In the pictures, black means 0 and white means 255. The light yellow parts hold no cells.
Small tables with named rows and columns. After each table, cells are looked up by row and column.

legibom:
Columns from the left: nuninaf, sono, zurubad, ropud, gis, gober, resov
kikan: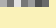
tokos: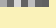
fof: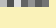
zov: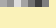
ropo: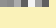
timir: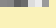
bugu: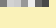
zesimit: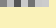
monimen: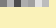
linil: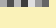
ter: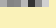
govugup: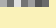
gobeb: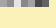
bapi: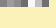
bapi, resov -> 112
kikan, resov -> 106
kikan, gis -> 155
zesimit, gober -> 201
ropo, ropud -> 95
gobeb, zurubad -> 228
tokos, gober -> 101
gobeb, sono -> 142
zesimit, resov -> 204
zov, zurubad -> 221
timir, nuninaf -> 136
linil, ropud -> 61
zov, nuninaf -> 170
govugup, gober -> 85
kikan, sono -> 115
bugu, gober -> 103
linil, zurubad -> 187
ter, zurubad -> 136
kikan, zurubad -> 226

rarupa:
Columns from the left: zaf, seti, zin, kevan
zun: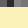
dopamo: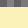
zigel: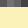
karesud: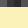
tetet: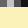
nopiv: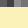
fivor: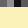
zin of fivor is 21
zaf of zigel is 88
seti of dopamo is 130
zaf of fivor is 101
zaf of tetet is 101
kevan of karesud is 82
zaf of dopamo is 101
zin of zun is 132
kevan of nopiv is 116
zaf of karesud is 92
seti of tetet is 195
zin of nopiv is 141
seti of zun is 43
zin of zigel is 99
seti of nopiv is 65
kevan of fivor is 89
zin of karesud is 43
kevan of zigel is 66
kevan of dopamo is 121
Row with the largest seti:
tetet

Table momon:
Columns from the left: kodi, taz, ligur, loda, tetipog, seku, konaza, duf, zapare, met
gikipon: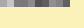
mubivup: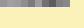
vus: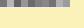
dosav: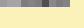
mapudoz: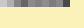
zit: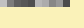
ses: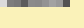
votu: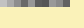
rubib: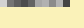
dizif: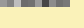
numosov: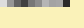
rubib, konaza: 177
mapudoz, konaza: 141
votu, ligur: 142
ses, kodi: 219
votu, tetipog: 151
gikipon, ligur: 122
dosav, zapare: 124
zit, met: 75
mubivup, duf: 93
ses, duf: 162
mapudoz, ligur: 132
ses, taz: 125

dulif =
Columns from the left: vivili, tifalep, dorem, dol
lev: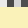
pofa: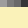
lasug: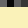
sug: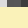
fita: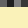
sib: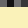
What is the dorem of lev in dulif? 213
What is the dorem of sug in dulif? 87
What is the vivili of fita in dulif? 99
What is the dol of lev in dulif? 79
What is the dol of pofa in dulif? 53
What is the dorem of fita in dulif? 126
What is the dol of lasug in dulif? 55
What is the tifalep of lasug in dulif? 7
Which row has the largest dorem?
lev

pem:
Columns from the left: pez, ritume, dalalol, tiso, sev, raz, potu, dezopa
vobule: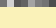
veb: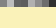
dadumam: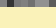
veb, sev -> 176
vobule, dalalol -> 87
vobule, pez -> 115
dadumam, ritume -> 52
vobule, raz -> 125
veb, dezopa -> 47
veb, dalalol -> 98
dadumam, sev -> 112
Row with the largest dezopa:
dadumam

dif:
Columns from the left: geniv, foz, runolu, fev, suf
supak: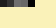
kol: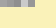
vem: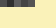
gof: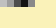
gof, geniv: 192
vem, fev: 69
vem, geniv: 78
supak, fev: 104
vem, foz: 47
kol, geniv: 163
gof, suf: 137
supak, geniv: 29
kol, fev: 202
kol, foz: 154
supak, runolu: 111
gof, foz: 157
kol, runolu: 143
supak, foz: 51
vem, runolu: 94
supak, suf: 3
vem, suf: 84
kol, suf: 151
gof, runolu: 77

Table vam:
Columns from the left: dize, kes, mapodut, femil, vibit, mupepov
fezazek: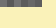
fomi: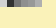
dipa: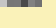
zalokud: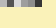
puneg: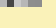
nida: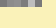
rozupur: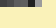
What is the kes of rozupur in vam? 75
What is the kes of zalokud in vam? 84
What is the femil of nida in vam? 124
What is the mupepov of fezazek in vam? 93
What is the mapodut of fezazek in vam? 115
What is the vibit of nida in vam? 189
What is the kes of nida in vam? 140
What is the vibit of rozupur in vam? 32
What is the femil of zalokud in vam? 158
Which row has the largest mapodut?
zalokud

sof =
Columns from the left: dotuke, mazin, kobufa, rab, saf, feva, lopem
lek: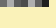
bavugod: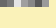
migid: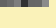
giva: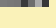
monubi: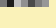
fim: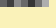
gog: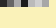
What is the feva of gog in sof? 207
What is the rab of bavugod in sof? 159
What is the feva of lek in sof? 96
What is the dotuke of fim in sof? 100
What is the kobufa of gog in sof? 172
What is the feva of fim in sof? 112
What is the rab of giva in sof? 58
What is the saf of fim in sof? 53
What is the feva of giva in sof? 171
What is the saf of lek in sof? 175
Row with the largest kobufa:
bavugod

